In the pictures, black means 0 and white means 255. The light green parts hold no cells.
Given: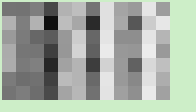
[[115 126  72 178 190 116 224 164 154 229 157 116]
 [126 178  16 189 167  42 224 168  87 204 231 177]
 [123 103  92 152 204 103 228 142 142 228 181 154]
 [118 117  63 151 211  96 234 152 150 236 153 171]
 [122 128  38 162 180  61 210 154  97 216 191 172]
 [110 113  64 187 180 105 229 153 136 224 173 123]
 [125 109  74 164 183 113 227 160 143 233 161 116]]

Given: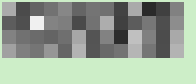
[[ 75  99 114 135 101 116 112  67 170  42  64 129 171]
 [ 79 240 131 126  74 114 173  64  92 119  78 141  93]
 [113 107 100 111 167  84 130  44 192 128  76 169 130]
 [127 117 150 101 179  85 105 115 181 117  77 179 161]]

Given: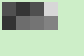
[[ 53  79 215  80]
 [109 116 130  51]]

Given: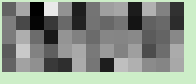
[[167   0 233 146  30 116 159 166  28 177 130  49  98]
 [ 72   5  56 105  34 115 103 116  20  97 105  44 126]
 [174 108  24 148 129 107 134 133 137  91 100 136 124]
 [201 130  95 153 169 121 154 130 159  76 109 171  90]
 [162 144  57  46 171 118  29 191 176 139 133 168  99]]

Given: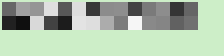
[[160 149 223  88 221  56 140 142  67 122 141  53 101 103]
 [ 15 217  66  28 227 222 172 124 246 137 133  97 112  33]]

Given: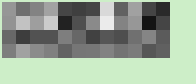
[[111 131 162  70  63  69 217  97 161  69  42 150]
 [194 158 203  34  79 138 235 131 151  20  69 147]
 [ 61  82  82 126 103  65  86  78 112 133  91 104]
 [161 139 128  98 118 119 130 115 123  86  96 125]]

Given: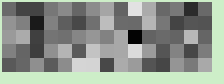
[[ 68  68 119 138 102 140 165  99 226 171 104 121  43 105 106]
 [128  26 129  94  72 112 189 107 106 181 119  68  85  83 147]
 [171  64 116 112 134 150 130 168   3  99 106 100 184 101 154]
 [101  61 144 180  90 195 166 168 219 155  85 131  71 124 129]
 [102 143  91 140 213 212  72 171 155  84  70 149 122 169  89]]
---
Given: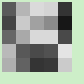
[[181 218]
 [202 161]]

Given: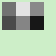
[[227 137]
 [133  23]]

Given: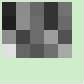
[[140 103]
 [141 108]]

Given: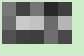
[[ 66 117]
 [202 194]]

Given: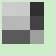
[[202  47]
 [184  66]]

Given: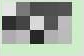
[[120  75]
 [ 68 216]]

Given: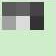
[[ 98  68]
 [219  50]]

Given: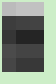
[[194 193]
 [ 65  67]]

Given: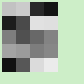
[[203  41]
 [ 74 225]]
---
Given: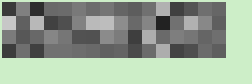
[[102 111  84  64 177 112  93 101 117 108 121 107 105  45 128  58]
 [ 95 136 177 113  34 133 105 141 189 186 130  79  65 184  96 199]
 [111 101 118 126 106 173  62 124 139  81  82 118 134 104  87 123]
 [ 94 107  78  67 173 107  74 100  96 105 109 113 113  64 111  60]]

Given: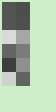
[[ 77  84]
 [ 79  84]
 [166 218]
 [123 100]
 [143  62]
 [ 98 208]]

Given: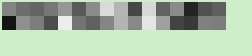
[[ 95  81  36 139  98 215  71 181 218 139  89 150 119 100 109 132]
 [124 128  57  67 159 229 136 179 133  96 116 237  77 124 143  19]]

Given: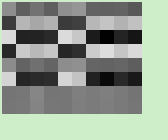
[[ 88  99  97  98 150 143  95 114  95 142]
 [193 178 196 183  64  59 178 167 182  60]
 [ 21  36   1  27 199 219  42  35  34 218]
 [217 197 221 203  46  38 197 184 202  40]
 [ 94 102  99 101 144 141 100 112  99 140]
 [ 25  41   9  33 195 213  45  42  38 212]
 [116 122 127 123 127 118 117 134 119 117]
 [118 122 126 123 126 118 119 132 120 118]]

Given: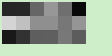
[[  9 111 151 102  39  38]
 [149 119 143 143 192 212]
 [ 92 120  95  94  50  25]]

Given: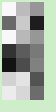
[[150 187 248]
 [ 29 202 105]
 [151 184 248]
 [121  92  51]
 [129  76  19]
 [ 83 227 210]
 [108 215 236]]

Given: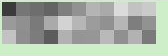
[[202 194 219 170 180 146 127 100 110 118  59]
 [146 126 182 145 156 182 211 170 122 144 154]
 [122 178 144 185 150 149 177  92 124 142 194]]

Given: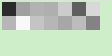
[[216  95 204 175 178 160  43]
 [131 188 167 182 196 249 182]]
